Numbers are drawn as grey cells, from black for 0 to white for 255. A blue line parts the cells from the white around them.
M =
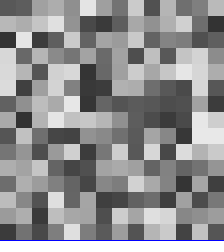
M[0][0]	88
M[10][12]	115
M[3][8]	78
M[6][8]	91
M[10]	[174, 163, 197, 100, 69, 80, 163, 170, 160, 100, 130, 100, 115, 149]
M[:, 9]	[81, 145, 99, 191, 167, 110, 87, 76, 165, 215, 100, 169, 109, 223, 181]
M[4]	[217, 182, 85, 209, 216, 52, 104, 160, 204, 167, 198, 230, 214, 173]
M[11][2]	156
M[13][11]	135
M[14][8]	83
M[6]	[97, 144, 189, 170, 231, 53, 101, 84, 91, 87, 77, 80, 162, 60]
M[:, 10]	[181, 176, 132, 88, 198, 88, 77, 59, 135, 72, 130, 131, 62, 214, 202]
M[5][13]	87
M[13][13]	157
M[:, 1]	[93, 173, 229, 104, 182, 64, 144, 50, 193, 149, 163, 175, 135, 174, 114]
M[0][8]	203
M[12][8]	97
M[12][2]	82
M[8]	[85, 193, 111, 70, 67, 146, 137, 112, 90, 165, 135, 55, 232, 232]
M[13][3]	190
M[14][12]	193
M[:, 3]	[173, 224, 95, 138, 209, 211, 170, 229, 70, 154, 100, 128, 223, 190, 126]
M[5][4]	129
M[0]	[88, 93, 161, 173, 143, 228, 159, 115, 203, 81, 181, 111, 127, 186]
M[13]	[155, 174, 58, 190, 167, 164, 78, 205, 165, 223, 214, 135, 143, 157]
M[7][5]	199
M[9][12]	179
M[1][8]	168

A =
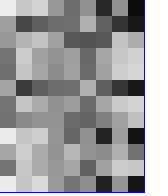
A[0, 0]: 236
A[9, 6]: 141
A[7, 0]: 113
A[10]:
[116, 199, 170, 151, 165, 97, 160, 204, 199]
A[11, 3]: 153
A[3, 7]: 200
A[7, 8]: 191
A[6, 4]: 157
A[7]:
[113, 138, 147, 148, 107, 99, 129, 162, 191]
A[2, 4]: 87
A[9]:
[165, 207, 170, 146, 182, 146, 141, 175, 113]
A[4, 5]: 107
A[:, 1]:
[199, 71, 180, 203, 196, 60, 196, 138, 197, 207, 199, 196]
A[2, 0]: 152
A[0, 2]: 211
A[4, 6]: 161
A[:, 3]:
[152, 108, 160, 147, 141, 109, 144, 148, 150, 146, 151, 153]
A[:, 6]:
[40, 98, 88, 167, 161, 94, 166, 129, 35, 141, 160, 34]
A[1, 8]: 24
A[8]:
[235, 197, 207, 150, 103, 145, 35, 156, 19]
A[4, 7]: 206
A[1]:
[158, 71, 94, 108, 112, 175, 98, 52, 24]
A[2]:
[152, 180, 194, 160, 87, 83, 88, 195, 174]

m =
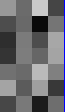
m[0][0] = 152
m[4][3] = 128
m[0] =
[152, 107, 202, 69]
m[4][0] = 113
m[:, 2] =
[202, 10, 77, 102, 186, 159, 27]
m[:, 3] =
[69, 117, 167, 164, 128, 56, 110]
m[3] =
[52, 125, 102, 164]
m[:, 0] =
[152, 77, 46, 52, 113, 164, 71]

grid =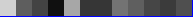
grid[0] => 209
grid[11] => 79
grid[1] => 94

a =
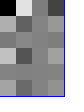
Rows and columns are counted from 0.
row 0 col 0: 0
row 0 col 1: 226
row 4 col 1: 129
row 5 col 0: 164
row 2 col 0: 122
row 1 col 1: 97
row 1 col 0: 175
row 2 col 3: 126
